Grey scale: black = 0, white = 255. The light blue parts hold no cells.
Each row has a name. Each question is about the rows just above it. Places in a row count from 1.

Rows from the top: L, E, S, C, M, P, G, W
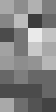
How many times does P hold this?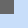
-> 3
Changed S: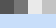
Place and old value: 1, [75]
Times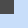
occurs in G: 3

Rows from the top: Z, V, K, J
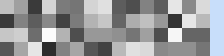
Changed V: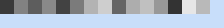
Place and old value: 8, [198]
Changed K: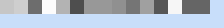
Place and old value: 12, [78]
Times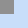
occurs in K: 1
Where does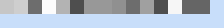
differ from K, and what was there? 10, [117]

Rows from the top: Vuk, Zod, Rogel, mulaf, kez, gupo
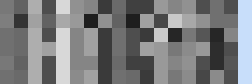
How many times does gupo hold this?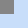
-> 0
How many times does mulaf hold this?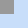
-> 2
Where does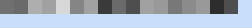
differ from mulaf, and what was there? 9, [112]
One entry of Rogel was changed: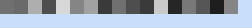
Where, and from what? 16, [38]
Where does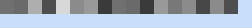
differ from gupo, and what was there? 7, [161]
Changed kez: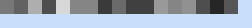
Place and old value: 16, [45]

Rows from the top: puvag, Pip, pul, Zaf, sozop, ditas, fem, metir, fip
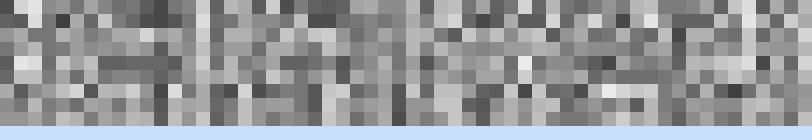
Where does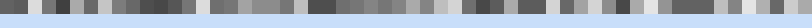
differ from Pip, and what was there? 34, [104]
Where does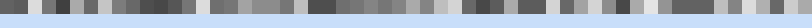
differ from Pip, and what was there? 54, [228]
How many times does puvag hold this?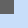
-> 6
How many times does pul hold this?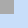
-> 5
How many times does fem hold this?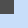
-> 3
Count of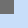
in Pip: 2
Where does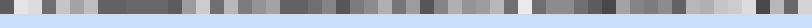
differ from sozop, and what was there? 19, [140]

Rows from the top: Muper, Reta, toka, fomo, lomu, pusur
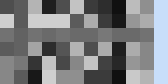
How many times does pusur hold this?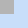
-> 1
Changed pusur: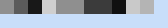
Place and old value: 1, [135]
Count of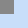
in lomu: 3
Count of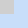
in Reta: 4
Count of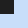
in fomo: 1

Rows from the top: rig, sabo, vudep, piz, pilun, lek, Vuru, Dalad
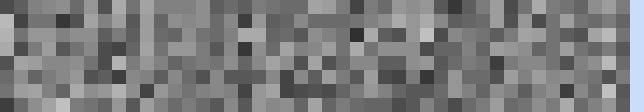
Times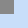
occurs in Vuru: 2
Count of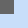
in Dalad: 6
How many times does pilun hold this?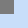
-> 4
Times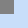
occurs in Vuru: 8

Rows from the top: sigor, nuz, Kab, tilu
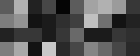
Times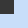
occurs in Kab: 4
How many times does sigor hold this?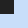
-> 1
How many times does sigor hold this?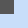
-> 0
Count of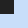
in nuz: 1
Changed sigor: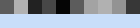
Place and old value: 9, [155]

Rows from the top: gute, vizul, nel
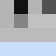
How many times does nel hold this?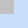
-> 0
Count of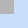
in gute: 2
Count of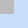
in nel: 4
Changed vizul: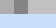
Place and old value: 1, [181]
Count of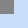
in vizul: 1
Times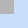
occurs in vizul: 1
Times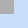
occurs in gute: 0

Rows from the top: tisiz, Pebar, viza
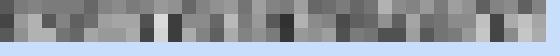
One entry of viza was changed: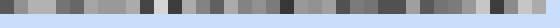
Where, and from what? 36, [69]
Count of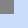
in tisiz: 8
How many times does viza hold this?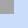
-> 1
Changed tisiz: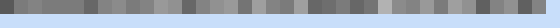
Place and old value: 37, [139]
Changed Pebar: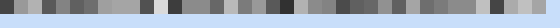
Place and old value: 32, [116]

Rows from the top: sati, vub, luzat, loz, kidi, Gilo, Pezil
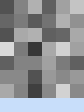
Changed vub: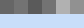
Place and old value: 2, [123]
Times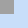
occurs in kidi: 1
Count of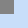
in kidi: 2
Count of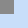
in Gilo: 3
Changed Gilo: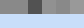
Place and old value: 4, [153]
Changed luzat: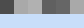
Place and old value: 1, [82]

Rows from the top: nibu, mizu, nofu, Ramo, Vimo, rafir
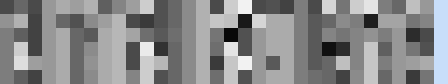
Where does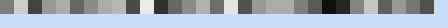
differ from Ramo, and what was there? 25, [44]
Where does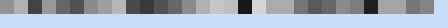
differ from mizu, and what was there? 22, [125]
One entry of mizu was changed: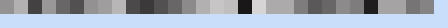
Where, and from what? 7, [139]
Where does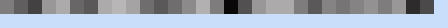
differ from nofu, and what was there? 16, [117]
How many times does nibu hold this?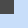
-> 5

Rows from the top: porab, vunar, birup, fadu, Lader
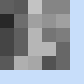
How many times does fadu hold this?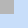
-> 2
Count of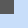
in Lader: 1
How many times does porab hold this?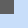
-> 1
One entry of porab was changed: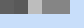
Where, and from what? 3, [195]
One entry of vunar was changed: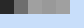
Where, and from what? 4, [147]
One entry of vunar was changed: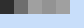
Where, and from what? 1, [40]

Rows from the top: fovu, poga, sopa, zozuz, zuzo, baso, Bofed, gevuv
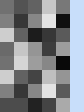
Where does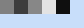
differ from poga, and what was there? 2, [55]
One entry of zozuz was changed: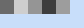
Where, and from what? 2, [198]
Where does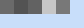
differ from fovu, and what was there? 1, [113]
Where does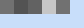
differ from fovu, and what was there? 5, [120]
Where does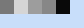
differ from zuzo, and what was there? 1, [113]

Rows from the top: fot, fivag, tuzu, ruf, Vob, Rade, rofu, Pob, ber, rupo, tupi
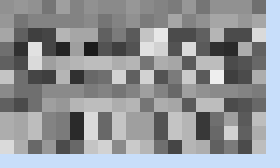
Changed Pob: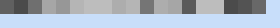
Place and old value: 4, [159]
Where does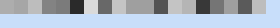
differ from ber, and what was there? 16, [111]
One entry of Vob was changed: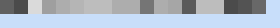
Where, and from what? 10, [181]
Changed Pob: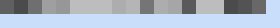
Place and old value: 6, [181]
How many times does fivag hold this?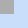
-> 0

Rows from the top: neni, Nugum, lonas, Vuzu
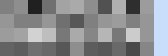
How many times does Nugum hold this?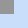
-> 4
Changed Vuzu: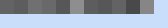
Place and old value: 9, [105]
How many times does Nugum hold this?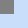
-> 4
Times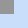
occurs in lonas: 1
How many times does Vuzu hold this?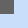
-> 1

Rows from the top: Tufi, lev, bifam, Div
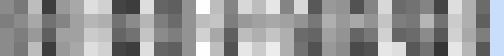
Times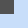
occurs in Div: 3
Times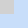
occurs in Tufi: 1
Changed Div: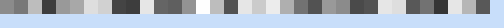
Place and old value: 11, [222]
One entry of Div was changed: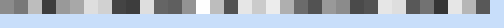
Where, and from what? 22, [114]
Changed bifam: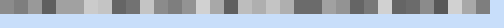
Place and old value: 23, [101]

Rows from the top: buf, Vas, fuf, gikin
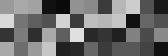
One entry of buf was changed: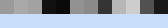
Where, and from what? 8, [59]
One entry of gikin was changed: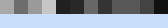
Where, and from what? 8, [59]
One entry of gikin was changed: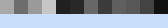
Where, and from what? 9, [88]
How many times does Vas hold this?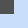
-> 2

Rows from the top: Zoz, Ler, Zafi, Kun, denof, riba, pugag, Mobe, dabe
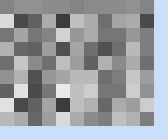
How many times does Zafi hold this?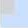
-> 1
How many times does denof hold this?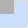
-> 1
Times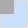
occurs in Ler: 3

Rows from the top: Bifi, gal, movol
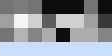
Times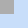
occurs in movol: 3
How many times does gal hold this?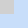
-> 3
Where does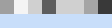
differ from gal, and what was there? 7, [159]
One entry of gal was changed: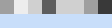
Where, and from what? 2, [244]
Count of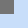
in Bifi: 3
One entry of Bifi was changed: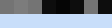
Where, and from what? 5, [13]

